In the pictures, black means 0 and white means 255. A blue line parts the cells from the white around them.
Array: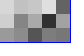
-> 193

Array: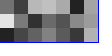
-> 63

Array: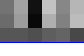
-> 162

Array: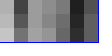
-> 67

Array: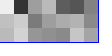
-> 52

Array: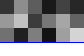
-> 141

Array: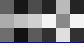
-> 23

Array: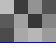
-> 60
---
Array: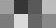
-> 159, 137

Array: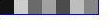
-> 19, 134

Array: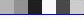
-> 180, 204

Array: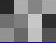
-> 39, 83

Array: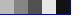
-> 186, 18

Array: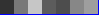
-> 50, 158
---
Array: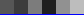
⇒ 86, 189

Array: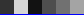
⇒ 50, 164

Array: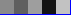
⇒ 138, 194

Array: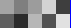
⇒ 164, 225

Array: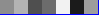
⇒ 141, 157

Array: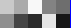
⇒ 201, 23
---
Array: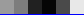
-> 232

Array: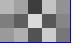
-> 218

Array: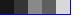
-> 216

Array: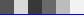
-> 242

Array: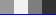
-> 241

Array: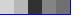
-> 212

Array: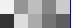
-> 241

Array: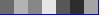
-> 229
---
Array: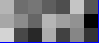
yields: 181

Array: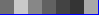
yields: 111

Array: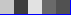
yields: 199

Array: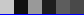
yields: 201

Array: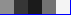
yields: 143

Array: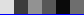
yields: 224

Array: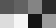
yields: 85

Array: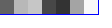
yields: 98
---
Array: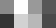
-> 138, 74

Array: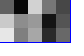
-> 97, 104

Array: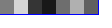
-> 125, 96

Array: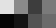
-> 226, 107

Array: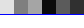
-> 226, 48

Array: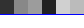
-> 49, 187

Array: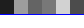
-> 30, 76

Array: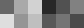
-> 103, 74

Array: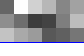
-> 102, 118

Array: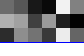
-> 108, 101
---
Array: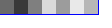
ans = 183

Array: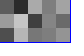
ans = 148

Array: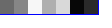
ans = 42

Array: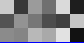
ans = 18

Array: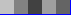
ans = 100

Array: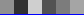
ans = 165

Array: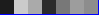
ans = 141
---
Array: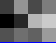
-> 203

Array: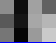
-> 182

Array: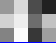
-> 194

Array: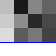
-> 73

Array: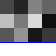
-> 15

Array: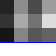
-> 220

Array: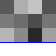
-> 117
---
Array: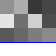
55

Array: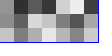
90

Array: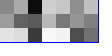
12

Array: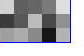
102

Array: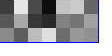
74

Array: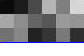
73

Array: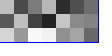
123
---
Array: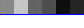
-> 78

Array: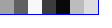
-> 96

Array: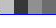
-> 144

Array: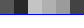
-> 86

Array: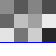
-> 88

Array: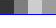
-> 156

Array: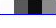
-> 139

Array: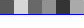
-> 104

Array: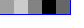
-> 131
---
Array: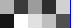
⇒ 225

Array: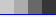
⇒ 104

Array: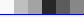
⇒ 163

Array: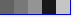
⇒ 148

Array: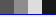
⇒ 221

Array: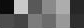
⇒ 124
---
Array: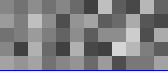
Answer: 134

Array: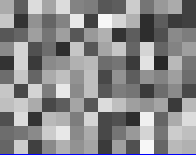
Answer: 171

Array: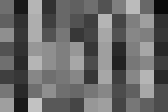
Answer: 111

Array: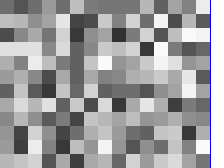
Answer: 110

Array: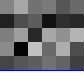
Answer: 133
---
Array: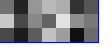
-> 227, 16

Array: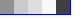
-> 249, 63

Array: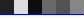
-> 221, 13

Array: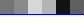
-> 215, 18

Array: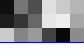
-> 237, 8

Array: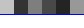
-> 195, 36

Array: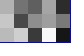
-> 248, 22

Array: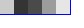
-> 230, 52

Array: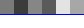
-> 227, 59
